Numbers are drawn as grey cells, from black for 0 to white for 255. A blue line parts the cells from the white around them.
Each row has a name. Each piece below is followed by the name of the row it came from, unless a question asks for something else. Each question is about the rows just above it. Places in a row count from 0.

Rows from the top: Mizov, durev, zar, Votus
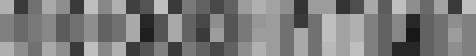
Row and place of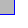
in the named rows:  Votus, 23
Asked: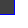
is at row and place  Mizov, 9
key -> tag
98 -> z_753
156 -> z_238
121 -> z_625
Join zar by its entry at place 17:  z_625
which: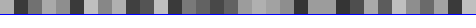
Mizov
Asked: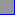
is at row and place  durev, 18
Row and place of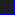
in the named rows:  zar, 10

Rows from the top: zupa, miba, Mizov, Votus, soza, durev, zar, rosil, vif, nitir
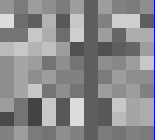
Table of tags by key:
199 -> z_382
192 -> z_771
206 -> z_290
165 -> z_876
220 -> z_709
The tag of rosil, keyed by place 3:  z_382
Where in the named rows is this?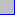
Votus, 3
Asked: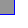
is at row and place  zupa, 0
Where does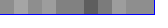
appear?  durev
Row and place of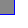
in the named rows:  soza, 8
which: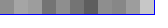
soza

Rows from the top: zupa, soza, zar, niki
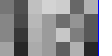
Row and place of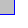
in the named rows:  zupa, 2
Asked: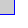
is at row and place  zupa, 4
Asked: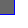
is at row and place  zupa, 5
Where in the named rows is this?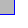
soza, 2
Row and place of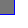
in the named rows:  zupa, 0

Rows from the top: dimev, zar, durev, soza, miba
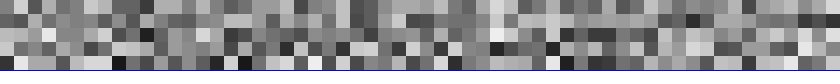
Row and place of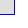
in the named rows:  durev, 59
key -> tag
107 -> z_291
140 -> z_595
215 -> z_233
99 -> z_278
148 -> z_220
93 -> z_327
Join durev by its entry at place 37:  z_595
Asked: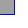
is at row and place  zar, 43
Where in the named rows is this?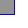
durev, 29
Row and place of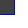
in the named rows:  durev, 26
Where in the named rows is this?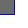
soza, 37
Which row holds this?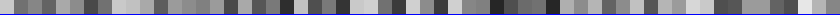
soza

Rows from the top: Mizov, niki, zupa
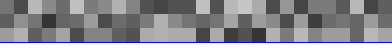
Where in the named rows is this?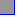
Mizov, 20
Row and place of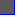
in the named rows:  Mizov, 24

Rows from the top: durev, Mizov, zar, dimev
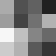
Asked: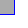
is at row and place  durev, 0
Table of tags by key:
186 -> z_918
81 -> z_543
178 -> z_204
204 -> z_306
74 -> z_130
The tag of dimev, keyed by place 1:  z_204
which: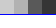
dimev

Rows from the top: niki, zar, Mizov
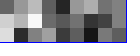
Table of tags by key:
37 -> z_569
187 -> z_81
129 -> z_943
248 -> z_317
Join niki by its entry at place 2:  z_81
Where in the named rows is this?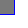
Mizov, 7
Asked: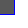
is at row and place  zar, 4
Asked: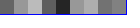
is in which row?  niki
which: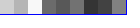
zar

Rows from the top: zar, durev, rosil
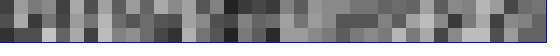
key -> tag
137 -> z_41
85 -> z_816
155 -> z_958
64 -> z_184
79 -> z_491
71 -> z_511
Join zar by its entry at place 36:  z_511
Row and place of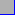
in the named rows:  rosil, 13
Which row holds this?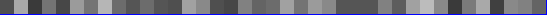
durev
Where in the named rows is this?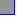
zar, 22
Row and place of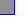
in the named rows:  rosil, 9
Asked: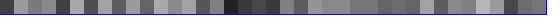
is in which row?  zar

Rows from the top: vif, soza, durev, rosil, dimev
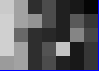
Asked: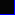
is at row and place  vif, 6
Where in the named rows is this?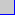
vif, 0

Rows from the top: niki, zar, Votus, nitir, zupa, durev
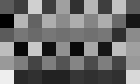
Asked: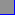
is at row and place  nitir, 4
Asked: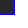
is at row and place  durev, 1
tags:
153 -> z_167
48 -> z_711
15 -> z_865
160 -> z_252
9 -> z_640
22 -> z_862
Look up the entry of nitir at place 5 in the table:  z_640
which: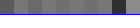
Votus

